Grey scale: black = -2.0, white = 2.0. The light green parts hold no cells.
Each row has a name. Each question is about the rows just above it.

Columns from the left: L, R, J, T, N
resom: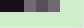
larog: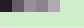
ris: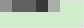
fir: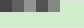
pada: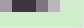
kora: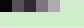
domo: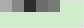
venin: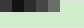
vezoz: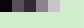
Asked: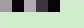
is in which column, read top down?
L
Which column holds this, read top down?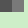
T
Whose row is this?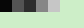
vezoz
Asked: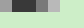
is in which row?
pada
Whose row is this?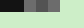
resom

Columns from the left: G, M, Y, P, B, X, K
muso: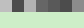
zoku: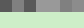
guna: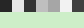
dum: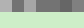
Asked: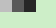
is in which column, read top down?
G
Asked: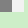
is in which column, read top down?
X
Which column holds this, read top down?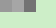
B
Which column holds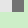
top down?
M
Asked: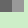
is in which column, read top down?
P

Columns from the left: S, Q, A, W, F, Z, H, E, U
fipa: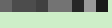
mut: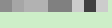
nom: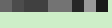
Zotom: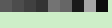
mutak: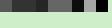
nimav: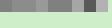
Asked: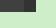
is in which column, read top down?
A
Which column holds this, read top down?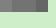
F
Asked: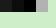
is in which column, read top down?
U
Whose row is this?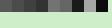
Zotom
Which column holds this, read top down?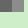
S

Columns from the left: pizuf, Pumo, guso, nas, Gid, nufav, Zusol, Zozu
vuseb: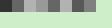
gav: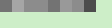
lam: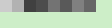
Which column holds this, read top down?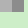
guso
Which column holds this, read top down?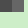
Zozu
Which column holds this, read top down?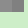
Zusol

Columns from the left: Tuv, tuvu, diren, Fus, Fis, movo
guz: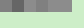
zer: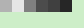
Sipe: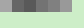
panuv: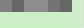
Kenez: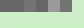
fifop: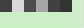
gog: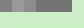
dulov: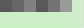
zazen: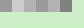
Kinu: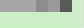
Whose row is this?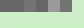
Kenez
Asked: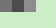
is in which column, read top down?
diren
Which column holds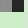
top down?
movo
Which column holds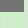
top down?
Fis
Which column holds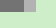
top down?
Fis
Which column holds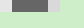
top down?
tuvu
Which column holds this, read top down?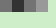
movo

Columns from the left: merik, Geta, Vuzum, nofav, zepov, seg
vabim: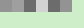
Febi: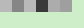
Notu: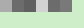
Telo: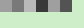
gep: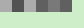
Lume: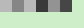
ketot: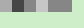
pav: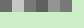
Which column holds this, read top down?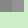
zepov
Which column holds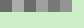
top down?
zepov

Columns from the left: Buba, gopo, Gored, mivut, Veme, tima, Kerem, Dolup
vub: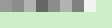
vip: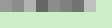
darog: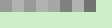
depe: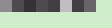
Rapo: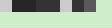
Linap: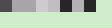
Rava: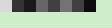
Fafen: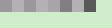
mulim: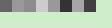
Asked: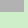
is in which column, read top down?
Gored
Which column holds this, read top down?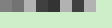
Kerem
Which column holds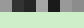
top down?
Gored
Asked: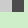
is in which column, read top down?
Buba

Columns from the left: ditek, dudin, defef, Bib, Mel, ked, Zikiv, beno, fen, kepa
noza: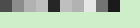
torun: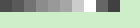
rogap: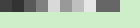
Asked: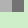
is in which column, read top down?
defef
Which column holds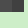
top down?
ditek
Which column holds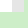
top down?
beno
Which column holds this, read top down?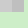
Zikiv

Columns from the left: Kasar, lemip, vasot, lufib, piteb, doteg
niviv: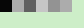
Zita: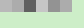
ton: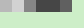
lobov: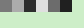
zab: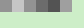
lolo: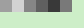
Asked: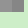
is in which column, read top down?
vasot
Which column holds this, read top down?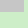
lufib

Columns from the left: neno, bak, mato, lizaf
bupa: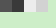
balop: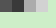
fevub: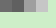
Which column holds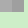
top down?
mato
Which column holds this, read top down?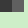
bak
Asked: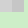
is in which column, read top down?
lizaf
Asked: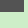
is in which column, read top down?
neno
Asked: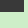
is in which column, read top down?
bak

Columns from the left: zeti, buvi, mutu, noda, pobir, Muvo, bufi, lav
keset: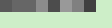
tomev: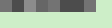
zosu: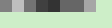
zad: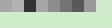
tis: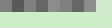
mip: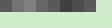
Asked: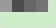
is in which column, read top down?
Muvo
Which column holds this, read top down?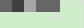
noda
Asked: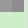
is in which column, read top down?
lav
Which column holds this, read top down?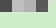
buvi
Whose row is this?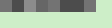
tomev
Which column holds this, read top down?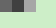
noda
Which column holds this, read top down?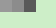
lav

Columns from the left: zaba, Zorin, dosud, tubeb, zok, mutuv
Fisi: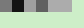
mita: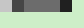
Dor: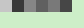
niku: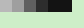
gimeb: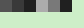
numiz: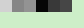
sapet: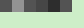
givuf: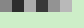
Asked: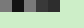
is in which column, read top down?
zok
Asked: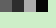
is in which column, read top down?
tubeb
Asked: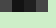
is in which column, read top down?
mutuv
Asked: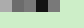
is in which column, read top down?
zok
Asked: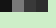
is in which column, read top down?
zok
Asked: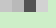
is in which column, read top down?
zaba

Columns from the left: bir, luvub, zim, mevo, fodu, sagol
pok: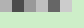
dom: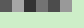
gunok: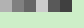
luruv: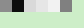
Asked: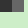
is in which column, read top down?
zim
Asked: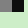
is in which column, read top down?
luvub
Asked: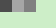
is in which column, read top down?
luvub
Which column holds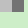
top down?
mevo

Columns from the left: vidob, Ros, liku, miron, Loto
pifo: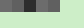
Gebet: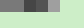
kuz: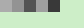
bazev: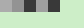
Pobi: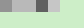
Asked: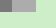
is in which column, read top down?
vidob
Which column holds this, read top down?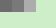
vidob
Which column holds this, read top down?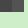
liku
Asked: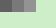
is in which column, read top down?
Ros

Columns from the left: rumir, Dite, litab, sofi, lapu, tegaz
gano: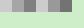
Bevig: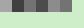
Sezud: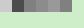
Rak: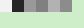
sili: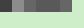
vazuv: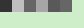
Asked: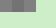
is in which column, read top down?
litab
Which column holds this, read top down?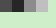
Dite
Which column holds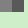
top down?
sofi
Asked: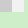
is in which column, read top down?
rumir
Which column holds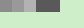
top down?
lapu
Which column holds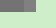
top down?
tegaz

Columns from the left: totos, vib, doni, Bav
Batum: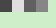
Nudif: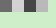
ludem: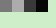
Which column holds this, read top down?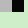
Bav
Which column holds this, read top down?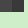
doni
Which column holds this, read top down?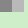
Bav
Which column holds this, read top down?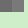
totos
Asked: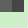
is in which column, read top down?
doni
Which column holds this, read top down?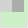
vib

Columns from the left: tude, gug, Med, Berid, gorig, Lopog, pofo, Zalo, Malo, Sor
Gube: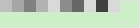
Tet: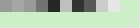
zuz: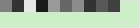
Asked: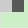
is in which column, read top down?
Malo
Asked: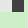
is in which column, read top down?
Sor

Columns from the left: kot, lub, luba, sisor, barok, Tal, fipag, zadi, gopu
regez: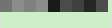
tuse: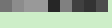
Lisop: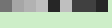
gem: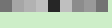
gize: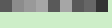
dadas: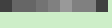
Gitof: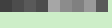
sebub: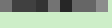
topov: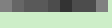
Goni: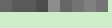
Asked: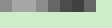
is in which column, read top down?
lub
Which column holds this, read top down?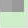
Tal
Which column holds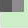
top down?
gopu
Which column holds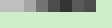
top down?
sisor
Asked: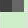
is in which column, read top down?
lub

